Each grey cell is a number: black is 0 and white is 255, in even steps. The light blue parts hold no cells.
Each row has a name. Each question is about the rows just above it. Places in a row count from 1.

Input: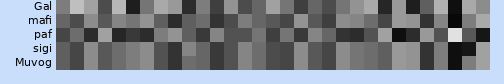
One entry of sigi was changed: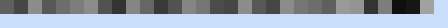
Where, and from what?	15, [109]
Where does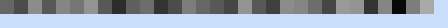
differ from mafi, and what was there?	8, [95]
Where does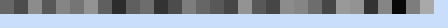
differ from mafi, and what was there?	20, [63]
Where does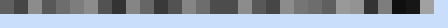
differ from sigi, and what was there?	17, [70]
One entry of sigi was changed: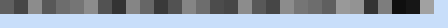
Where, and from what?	6, [125]
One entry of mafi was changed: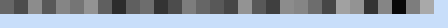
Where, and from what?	25, [153]
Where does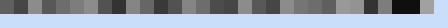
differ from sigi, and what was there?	30, [22]

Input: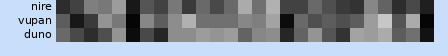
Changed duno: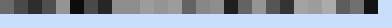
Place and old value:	17, [38]
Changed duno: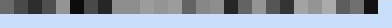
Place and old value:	23, [156]
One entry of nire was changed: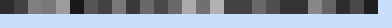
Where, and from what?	21, [58]
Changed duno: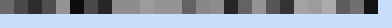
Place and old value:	13, [156]
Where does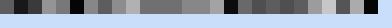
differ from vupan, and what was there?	15, [127]

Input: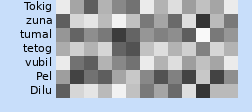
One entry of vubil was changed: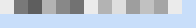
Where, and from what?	2, [114]
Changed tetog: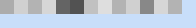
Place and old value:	11, [129]
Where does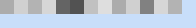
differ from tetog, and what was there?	9, [179]
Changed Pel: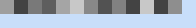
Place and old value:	3, [114]

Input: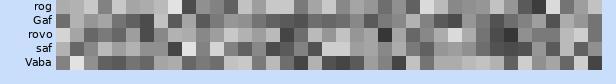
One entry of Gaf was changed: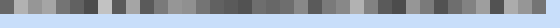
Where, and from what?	1, [110]
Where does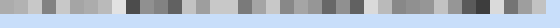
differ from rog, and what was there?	24, [110]
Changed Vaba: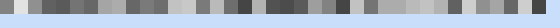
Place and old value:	21, [69]
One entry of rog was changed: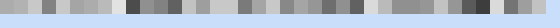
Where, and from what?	29, [136]
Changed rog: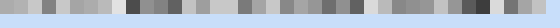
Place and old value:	38, [158]
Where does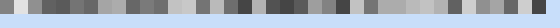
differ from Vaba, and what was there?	15, [122]

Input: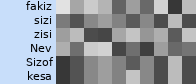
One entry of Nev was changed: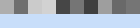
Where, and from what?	6, [111]
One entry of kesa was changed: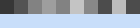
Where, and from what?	3, [136]
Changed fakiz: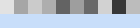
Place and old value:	4, [180]
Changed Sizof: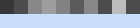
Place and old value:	2, [83]

